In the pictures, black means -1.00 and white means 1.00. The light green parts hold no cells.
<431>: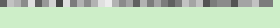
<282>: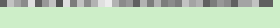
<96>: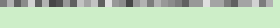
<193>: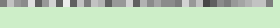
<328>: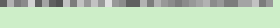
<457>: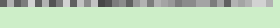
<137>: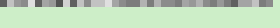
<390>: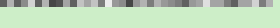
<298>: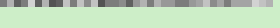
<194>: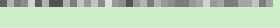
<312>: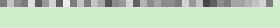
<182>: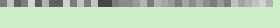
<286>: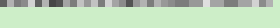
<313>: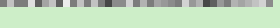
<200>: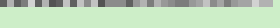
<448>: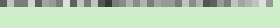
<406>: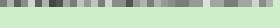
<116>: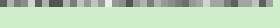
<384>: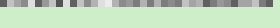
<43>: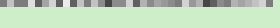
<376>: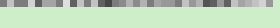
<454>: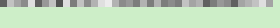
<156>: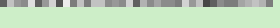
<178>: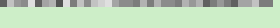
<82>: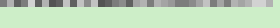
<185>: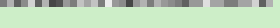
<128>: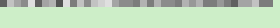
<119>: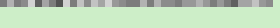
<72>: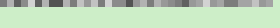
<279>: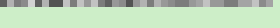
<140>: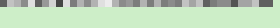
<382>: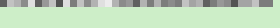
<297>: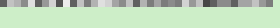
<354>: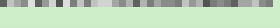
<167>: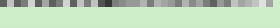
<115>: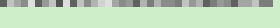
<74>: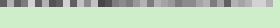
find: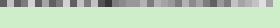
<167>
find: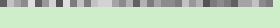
<354>
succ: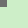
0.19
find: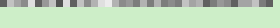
<384>

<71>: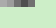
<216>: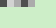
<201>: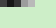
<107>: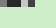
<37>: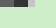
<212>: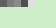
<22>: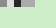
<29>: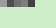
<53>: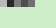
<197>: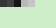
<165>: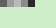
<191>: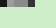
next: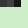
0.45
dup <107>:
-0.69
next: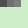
-0.49
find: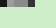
<191>
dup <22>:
0.34

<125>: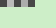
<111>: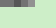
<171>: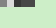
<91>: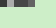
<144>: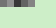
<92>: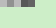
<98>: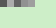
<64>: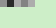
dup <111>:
-0.10
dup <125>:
-0.44
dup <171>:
-0.44
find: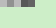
<92>

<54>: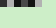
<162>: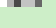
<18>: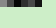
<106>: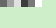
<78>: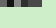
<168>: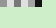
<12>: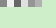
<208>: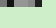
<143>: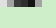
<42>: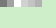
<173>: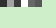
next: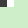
-0.19
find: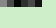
<18>
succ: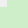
-0.19
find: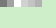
<42>
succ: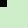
-0.63
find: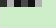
<54>

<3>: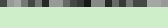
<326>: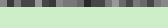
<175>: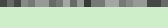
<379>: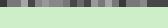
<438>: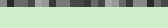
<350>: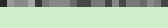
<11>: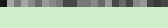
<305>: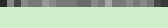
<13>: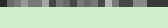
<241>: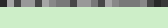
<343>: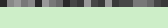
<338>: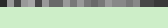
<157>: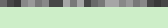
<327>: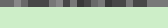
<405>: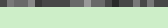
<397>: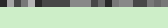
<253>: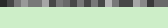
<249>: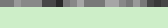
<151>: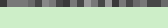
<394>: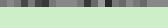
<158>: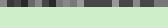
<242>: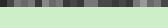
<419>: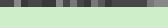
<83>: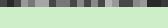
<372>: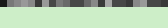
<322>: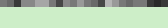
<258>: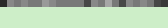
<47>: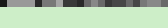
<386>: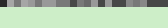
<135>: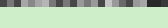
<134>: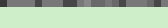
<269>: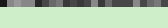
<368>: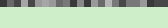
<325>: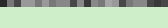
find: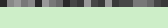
<343>
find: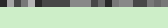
<397>
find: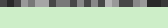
<83>
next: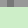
-0.06
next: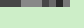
0.07
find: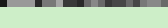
<47>
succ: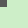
-0.55

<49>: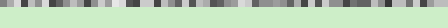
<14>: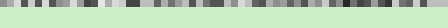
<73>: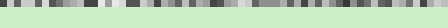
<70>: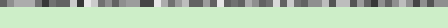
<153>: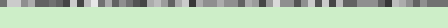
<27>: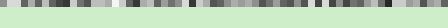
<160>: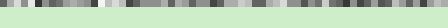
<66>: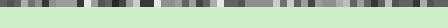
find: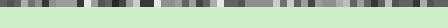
<66>
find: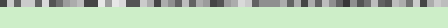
<73>
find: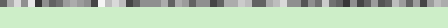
<160>
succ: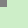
0.35
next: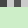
0.12

